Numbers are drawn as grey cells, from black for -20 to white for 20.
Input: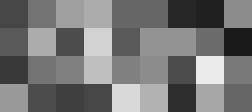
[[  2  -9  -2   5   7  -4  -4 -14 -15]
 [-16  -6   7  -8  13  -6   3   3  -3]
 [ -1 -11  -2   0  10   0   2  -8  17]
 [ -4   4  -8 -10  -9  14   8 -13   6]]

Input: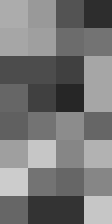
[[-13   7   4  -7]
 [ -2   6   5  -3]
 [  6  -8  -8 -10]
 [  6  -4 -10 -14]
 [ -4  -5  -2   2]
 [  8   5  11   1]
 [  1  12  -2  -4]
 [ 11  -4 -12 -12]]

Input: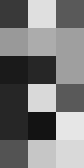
[[ -6 -11  15]
 [  5   4   7]
 [  5 -16 -14]
 [ -6 -14  14]
 [ 16 -14 -17]
 [ 14  -7  11]]

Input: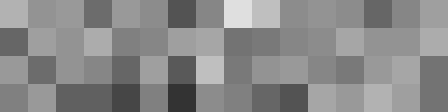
[[  5   8   3   4  -3   4   2  -7   1  15  10   2   3   2  -4   1]
 [  7  -4   5   3   7   0   1   5   6  -2  -1   1   2   6   3   3]
 [ -2   4  -3   3   1  -4   5  -6  10  -1   3   4   1  -1   4   6]
 [ -2   0   4  -5  -5  -9   0 -12   2   0  -4  -7   6   4   8   5]]

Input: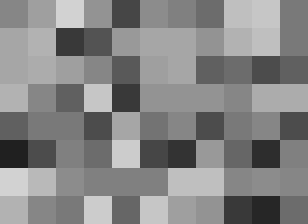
[[ -1   1   5  13   3  -9   2   0  -3  10  11]
 [ -1   6   8 -11  -7   4   6   6   3   8  10]
 [ -5   6   7   5   1  -6   5   6  -5  -3  -8]
 [  7   8   1  -5  11 -11   3   3   3   1   7]
 [ -8  -5  -1  -1  -8   6  -2   1  -8  -1   1]
 [  0 -15  -8   0  -3  12  -9 -12   4  -4 -13]
 [  1  13   9   2   0   0   0  10  10   1   2]
 [ -3   8   1  -1  12  -4  11   5   3 -11 -14]]

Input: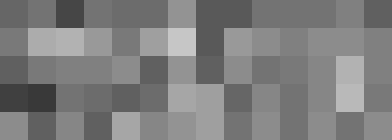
[[ -5  -4  -2  -9  -2  -3  -3   3  -6  -6  -2  -2  -2   0]
 [  0  -1   7   8   4  -1   5  11  -6   4   2   0   2   2]
 [  0  -5  -1   0   0   2  -5   3  -5   2  -2  -1   1   8]
 [ -1 -10 -11  -2  -3  -5  -3   6   5  -4   1  -2   1   9]
 [  2   2  -5   1  -5   6   1   3   5  -2   2  -2   2  -2]]
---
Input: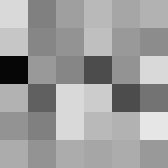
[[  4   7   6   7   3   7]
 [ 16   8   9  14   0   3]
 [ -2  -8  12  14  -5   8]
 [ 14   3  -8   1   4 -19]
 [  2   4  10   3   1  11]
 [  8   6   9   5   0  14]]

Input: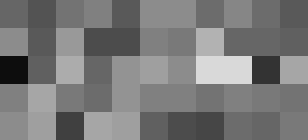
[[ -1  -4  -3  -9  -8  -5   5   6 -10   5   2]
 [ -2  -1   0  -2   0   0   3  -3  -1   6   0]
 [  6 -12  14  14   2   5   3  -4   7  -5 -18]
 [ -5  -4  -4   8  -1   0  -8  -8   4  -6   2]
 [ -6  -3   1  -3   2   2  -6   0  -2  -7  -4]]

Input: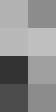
[[  2  -8]
 [  5 -12]
 [ 10   9]
 [  2   8]]

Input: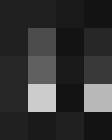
[[-17 -15 -16 -15]
 [  9 -17  12 -14]
 [-11 -16  -5 -14]
 [-14 -17  -8 -15]
 [-17 -16 -15 -15]]

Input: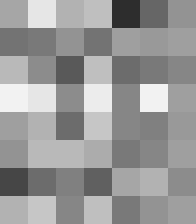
[[  5   3  -1  10   1  11   8]
 [  2   8   6  -5   0  -3  -9]
 [  5   1  -1   7   9   9   3]
 [  4   0   1  11  -3   8   5]
 [  5  18   1  17   2  16  18]
 [  1  -1  -3  10  -6   2   9]
 [  5   4   5  -2   3  -1  -2]
 [  3  -4 -13  10   8  16   6]]

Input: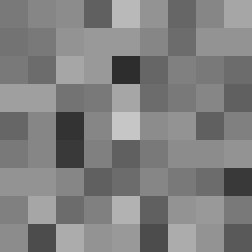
[[ -6   3   7  -8   4   3   7  -8   2]
 [ -1   4   3  -5   8   0  -3   6   0]
 [-11  -3  -1   1  -3  -5   1   3   3]
 [  3   2   2  -1  -5   0 -11   1  -1]
 [  0  -5   3   2  11   1 -12   1  -4]
 [ -5   1  -1  -3   6  -1  -2   5   5]
 [ -3  -1   0  -4 -13   4   6  -3  -1]
 [  3   3  -3   1   4   4   3  -1  -2]
 [  6   1  -4   3   9  -5   2   1  -1]]

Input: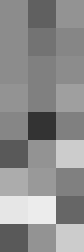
[[ 12   3  -6]
 [ -4  17  16]
 [  0   4   7]
 [ 12   3  -6]
 [  0 -12   1]
 [  5   0   3]
 [  2   0   2]
 [  1  -2   2]
 [  3  -5   2]]

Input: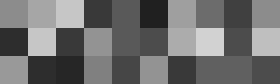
[[ -8  -5  -5 -11   3  -9   0 -14 -13   4]
 [ 10  -8  13   7  -8  -6   3 -11  11 -13]
 [  2 -10  -3   5 -15  -6 -11  11   6   2]]
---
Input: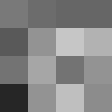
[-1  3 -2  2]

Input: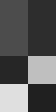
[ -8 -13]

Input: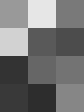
[ 4 -6 -2]

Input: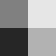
[0 8]

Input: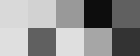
[14 -5]

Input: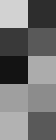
[13 -6]
